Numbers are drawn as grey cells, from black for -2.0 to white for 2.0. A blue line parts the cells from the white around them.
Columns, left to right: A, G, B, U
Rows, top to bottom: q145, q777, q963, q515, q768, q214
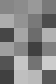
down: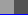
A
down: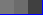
B
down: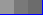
B
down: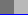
B
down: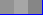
G

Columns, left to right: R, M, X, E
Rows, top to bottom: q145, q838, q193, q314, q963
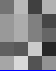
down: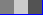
X
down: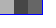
E
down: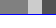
X
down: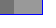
R
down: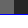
E
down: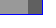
R

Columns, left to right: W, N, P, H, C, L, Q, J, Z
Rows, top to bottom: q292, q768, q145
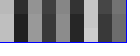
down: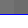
Z
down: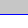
Q
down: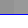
P
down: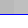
W
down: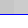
Q
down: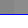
C
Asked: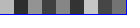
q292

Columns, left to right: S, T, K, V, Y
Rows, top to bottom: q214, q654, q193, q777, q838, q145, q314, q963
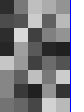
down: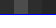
S
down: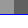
T
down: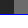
V
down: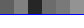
V
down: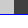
K

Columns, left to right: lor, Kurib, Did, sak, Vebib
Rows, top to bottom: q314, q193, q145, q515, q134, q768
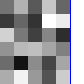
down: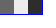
Vebib
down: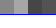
sak
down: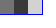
lor
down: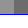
lor
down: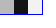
Kurib

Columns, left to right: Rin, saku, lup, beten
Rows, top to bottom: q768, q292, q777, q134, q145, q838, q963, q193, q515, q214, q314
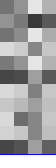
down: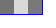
Rin
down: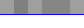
lup

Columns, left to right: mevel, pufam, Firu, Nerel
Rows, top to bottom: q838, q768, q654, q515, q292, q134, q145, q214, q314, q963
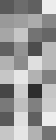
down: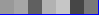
mevel
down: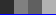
Firu
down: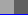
mevel
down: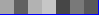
mevel

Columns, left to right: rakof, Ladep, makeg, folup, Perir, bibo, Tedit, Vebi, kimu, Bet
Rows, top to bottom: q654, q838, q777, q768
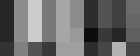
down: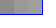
bibo
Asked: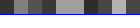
q768
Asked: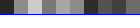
q654
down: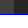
kimu
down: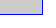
makeg

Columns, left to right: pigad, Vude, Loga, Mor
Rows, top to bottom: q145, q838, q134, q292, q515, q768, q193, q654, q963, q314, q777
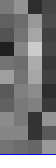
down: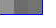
Vude
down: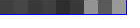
Mor
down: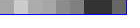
Loga
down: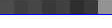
Mor

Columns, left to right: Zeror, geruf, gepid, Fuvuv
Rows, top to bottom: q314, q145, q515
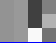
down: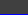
gepid
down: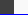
gepid

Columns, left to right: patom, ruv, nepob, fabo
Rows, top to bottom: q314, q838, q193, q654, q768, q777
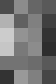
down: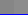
nepob
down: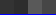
fabo
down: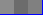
nepob
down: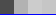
patom
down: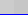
patom
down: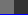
patom

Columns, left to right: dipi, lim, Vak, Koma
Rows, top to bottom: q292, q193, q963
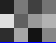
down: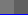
lim
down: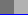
Koma

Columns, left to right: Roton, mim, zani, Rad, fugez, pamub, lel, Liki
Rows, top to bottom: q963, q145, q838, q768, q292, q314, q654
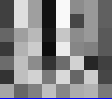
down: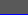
Liki
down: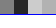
lel
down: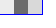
fugez
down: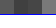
Liki

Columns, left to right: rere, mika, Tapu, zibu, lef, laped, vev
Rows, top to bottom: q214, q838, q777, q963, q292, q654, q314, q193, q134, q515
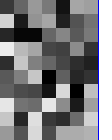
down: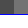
mika
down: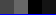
zibu
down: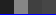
lef
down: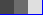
Tapu
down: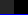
laped

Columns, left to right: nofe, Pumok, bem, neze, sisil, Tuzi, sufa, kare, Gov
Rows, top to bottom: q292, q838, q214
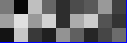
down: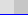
Pumok
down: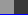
bem

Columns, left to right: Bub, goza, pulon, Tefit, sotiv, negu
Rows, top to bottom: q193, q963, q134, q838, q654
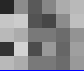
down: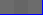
sotiv
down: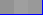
negu
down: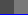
pulon

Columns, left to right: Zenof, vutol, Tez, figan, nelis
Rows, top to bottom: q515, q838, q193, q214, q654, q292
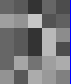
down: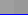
figan
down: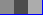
nelis
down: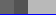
figan

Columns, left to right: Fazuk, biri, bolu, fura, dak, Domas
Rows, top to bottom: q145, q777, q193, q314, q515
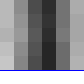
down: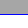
Domas
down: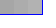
Domas
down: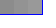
biri
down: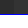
fura

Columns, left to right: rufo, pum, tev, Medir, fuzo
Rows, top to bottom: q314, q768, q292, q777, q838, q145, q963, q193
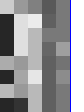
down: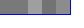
fuzo
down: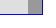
pum
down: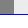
tev
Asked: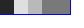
q292
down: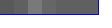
Medir
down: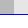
tev

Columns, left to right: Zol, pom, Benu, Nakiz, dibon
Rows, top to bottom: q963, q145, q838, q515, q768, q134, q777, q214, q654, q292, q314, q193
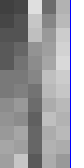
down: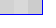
dibon
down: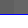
Benu
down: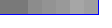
Zol
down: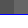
pom
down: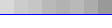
dibon
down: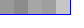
pom

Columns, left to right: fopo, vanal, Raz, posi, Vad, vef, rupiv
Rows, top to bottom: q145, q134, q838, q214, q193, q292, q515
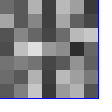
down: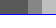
vanal
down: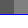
vanal
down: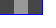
posi
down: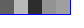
vef

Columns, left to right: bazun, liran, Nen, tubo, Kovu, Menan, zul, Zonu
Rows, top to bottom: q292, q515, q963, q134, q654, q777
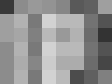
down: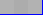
liran
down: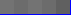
zul
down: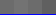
zul

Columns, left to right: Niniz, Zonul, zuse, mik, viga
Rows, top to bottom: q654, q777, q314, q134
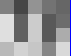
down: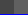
Zonul
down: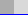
viga

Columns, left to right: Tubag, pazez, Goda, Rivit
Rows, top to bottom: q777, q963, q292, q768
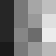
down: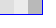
Rivit
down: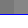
pazez

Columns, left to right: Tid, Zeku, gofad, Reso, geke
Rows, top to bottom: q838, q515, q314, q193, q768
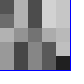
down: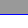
Tid
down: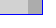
Reso
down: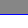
gofad

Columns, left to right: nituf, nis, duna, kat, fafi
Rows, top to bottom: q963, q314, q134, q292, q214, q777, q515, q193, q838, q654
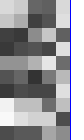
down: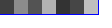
duna
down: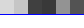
nituf
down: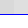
fafi
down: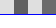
fafi

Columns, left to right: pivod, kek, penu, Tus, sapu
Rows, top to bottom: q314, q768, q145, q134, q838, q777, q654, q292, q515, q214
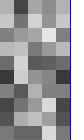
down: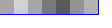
penu
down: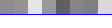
Tus
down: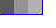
penu

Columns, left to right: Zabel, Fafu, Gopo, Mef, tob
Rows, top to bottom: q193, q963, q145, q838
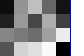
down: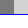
Fafu
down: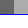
Mef
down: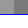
Fafu
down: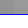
Fafu
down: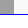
Mef
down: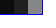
Zabel

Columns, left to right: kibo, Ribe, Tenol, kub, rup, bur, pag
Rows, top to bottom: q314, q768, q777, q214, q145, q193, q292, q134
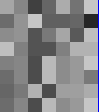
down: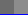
kibo
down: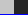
pag
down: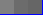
kibo
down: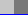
pag
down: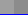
rup
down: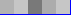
pag
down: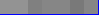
Ribe

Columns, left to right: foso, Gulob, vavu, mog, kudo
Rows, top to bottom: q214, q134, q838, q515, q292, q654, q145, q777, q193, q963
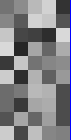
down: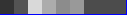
kudo
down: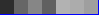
mog
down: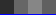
mog
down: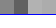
mog
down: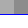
kudo
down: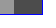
kudo

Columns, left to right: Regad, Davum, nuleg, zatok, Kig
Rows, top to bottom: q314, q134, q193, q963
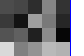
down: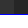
Kig
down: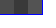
Regad
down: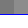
zatok
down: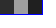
nuleg
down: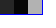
Kig
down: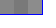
zatok

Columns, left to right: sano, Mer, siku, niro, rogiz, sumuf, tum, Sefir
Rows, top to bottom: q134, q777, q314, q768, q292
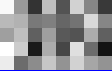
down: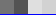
sumuf
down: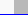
sano
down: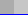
niro
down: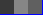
Sefir
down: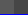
rogiz

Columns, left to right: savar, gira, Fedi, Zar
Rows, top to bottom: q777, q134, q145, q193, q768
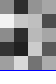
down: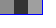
savar
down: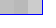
Fedi
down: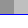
Fedi
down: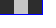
gira

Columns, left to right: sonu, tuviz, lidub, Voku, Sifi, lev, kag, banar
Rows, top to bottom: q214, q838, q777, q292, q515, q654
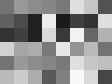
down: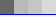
kag
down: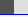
banar
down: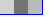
sonu
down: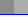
lidub
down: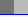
sonu
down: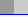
tuviz

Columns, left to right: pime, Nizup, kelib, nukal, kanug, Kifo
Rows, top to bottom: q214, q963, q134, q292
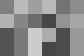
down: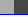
nukal
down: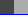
nukal
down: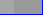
Kifo

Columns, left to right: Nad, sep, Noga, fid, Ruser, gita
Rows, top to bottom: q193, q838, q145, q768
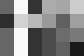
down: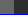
Nad
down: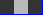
Noga
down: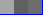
Ruser

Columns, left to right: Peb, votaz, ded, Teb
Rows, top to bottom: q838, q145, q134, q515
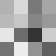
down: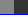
ded
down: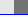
Peb
